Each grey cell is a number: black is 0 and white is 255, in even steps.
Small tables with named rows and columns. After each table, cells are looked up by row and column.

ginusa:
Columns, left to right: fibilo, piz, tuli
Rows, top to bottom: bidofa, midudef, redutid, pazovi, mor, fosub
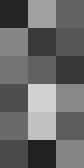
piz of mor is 193
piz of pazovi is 208
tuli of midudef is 85
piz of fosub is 32
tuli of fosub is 134
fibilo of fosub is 73
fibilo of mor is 106
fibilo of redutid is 116
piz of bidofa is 160
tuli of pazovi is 135
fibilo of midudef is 133
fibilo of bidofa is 38
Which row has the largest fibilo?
midudef

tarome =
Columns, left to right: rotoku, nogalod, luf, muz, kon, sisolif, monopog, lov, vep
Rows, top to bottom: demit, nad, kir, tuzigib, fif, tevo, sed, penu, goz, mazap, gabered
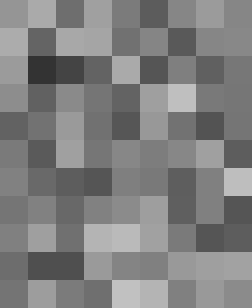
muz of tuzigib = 117
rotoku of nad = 172
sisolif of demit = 92
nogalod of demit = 170
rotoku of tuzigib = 141
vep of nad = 136
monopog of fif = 114
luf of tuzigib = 138

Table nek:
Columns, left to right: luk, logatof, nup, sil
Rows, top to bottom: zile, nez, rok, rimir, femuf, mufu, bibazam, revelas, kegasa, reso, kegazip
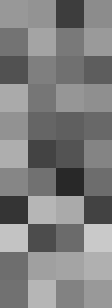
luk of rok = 81
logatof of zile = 147
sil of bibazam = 109
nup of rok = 112
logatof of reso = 160
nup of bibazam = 40
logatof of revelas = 182
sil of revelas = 66
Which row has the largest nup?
revelas

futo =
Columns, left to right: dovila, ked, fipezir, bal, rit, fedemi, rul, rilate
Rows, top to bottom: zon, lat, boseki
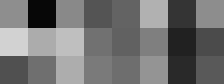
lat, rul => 33
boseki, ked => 111
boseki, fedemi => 148
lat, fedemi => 127
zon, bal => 84
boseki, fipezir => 173
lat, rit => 97
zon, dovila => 142
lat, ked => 172
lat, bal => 113
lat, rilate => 75
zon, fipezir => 137
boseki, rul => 41
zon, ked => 7
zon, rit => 99
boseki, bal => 122
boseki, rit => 110
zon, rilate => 141
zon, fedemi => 177
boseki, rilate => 89

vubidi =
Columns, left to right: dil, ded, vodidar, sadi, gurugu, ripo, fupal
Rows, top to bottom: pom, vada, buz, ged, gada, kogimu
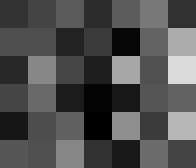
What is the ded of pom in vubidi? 68
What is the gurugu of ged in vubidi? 23
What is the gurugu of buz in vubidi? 167
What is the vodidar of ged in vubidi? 27
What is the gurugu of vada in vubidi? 7
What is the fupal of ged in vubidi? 98
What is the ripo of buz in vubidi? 81
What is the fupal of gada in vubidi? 183
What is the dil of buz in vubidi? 40
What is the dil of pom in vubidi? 51

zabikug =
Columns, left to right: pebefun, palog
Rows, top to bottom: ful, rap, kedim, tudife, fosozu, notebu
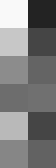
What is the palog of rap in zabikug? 69
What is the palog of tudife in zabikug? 112
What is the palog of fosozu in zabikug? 69
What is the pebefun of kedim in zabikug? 140
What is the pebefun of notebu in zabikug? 134
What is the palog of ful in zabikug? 35
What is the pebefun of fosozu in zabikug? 185
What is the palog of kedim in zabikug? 100
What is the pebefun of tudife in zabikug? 109
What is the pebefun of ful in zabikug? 249
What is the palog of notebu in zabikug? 98
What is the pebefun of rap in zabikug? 199

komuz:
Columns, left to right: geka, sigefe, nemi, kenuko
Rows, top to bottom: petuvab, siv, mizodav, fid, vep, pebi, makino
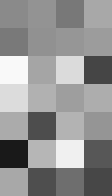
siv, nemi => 150
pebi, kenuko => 87
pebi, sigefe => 182
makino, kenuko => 71
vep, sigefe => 77
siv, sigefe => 145
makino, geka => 168
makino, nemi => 110
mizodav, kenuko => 69
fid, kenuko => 173
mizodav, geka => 249
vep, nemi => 179
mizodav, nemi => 219
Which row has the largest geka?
mizodav

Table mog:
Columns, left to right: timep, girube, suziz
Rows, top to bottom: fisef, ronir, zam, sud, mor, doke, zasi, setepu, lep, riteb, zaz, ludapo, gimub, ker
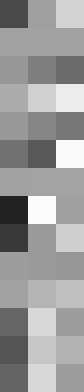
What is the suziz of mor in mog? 118
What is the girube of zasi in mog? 163
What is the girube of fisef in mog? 159
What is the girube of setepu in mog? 252
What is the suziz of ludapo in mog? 157
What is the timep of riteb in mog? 157
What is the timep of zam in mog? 151
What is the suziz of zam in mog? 107
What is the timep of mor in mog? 153
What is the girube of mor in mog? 133
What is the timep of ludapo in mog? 101
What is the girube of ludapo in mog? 216
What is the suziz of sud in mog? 236
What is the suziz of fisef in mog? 210
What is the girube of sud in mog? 208
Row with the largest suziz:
doke

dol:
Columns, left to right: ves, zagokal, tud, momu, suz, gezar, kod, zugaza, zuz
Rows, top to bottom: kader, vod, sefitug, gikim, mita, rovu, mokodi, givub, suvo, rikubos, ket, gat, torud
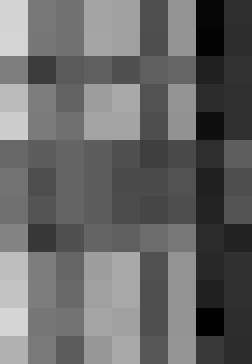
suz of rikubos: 169
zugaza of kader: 6
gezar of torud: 87
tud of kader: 114
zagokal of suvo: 55
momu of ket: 160

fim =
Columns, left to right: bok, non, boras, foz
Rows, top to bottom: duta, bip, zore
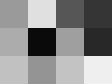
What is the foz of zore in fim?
239
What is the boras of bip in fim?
159
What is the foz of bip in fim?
40
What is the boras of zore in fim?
195
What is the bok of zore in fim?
193
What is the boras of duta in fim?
86
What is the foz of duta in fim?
53
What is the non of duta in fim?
224
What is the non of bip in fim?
10

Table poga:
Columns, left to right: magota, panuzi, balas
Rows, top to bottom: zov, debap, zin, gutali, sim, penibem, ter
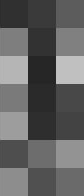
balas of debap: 128
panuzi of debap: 50
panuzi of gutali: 42
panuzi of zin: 38
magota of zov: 48
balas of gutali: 72
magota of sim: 157
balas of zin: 192
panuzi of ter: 80
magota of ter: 141
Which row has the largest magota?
zin

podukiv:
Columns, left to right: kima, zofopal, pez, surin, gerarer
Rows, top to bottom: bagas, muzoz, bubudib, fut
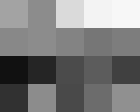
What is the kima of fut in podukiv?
49
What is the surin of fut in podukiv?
108
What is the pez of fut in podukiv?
73
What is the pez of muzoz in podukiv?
131
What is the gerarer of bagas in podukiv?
247
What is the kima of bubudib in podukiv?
17
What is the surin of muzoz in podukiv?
118
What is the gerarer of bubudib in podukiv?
64
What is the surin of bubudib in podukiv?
92
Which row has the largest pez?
bagas

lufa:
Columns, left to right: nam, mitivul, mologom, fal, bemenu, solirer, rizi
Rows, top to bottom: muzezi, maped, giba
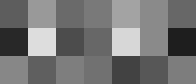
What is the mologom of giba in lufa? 126
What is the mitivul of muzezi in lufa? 153
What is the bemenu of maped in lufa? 215
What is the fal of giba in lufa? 113
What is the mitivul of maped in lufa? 221
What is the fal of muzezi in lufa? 121
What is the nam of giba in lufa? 135
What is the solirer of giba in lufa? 87
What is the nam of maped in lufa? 40
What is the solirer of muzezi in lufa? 138
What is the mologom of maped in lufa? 76
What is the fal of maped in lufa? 103
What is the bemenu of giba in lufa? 66
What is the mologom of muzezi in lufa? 106
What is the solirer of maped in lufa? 138
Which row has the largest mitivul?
maped

